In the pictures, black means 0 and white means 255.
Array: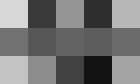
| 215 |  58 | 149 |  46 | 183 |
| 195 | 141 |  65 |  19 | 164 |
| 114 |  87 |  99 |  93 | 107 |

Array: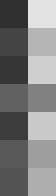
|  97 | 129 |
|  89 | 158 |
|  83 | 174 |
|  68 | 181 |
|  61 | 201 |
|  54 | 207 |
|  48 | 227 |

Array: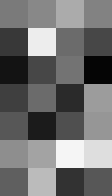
| 142 | 163 | 245 | 222 |
| 122 | 136 | 171 | 130 |
|  95 | 187 |  50 |  87 |
|  87 |  27 |  79 | 150 |
|  63 | 107 |  42 | 156 |
|  56 | 237 | 107 |  71 |
|  19 |  71 | 115 |   5 |

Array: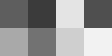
| 169 | 114 | 207 | 242 |
|  94 |  59 | 228 |  79 |

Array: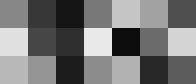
| 225 |  70 |  47 | 233 |  12 | 107 | 212 |
| 185 | 148 |  28 | 141 | 178 |  40 |  92 |
| 135 |  55 |  20 | 120 | 197 | 162 |  78 |

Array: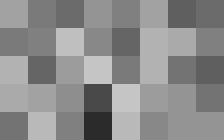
| 178 | 101 | 156 | 197 | 122 | 178 | 115 |  95 |
| 170 | 162 | 142 |  73 | 197 | 156 | 148 | 115 |
| 162 | 122 | 107 | 148 | 128 | 162 |  95 | 107 |
| 122 | 128 | 191 | 136 | 101 | 178 | 170 | 128 |
| 115 | 185 | 128 |  43 | 185 | 136 | 148 | 148 |
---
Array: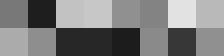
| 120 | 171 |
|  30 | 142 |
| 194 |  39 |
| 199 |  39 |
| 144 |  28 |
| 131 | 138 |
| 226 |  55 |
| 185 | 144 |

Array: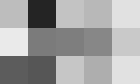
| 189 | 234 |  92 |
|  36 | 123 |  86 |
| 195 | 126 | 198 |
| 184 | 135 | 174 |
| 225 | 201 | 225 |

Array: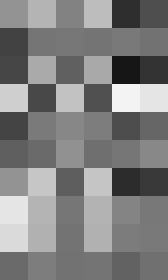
| 147 |  66 |  70 | 207 |  68 |  95 | 147 | 229 | 218 | 106 |
| 180 | 117 | 170 |  72 | 122 | 106 | 198 | 180 | 177 | 125 |
| 130 | 119 |  96 | 194 | 135 | 145 |  94 | 118 | 115 | 114 |
| 189 | 116 | 169 |  80 | 125 | 111 | 197 | 179 | 177 | 116 |
|  46 | 121 |  22 | 243 |  77 | 118 |  44 | 132 | 124 |  98 |
|  78 | 114 |  51 | 229 | 102 | 136 |  57 | 120 | 121 | 112 |

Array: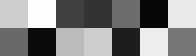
| 205 | 105 |
| 253 |  11 |
|  64 | 187 |
|  51 | 206 |
| 109 |  29 |
|   7 | 237 |
| 233 | 118 |

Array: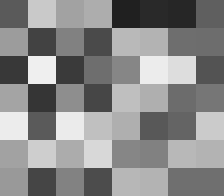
|  90 | 156 |  56 | 164 | 236 | 162 | 153 |
| 201 |  66 | 239 |  53 |  90 | 206 |  69 |
| 162 | 129 |  58 | 142 | 235 | 172 | 130 |
| 173 |  74 | 110 |  70 | 192 | 216 |  76 |
|  32 | 185 | 134 | 191 | 175 | 134 | 183 |
|  41 | 179 | 236 | 175 |  88 | 129 | 179 |
|  38 | 110 | 221 | 108 | 100 | 184 | 111 |
|  95 | 109 |  83 | 118 | 203 | 179 | 111 |

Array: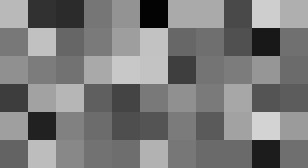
| 185 | 120 | 144 |  61 | 159 |  99 |
|  49 | 193 | 124 | 162 |  33 | 189 |
|  43 | 102 | 114 | 182 | 129 | 136 |
| 118 | 122 | 169 |  95 | 108 | 114 |
| 147 | 158 | 200 |  68 |  78 | 110 |
|   3 | 194 | 195 | 121 |  84 | 178 |
| 170 | 103 |  62 | 144 | 123 | 119 |
| 170 | 111 | 116 | 122 |  90 | 106 |
|  73 |  80 | 124 | 167 | 162 | 106 |
| 206 |  24 | 150 |  84 | 211 |  28 |
| 175 | 112 | 107 |  92 | 155 | 111 |

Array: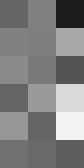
| 101 | 129 | 139 | 100 | 151 | 112 |
| 128 | 126 | 120 | 154 | 101 | 105 |
|  29 | 169 |  84 | 217 | 244 |  93 |
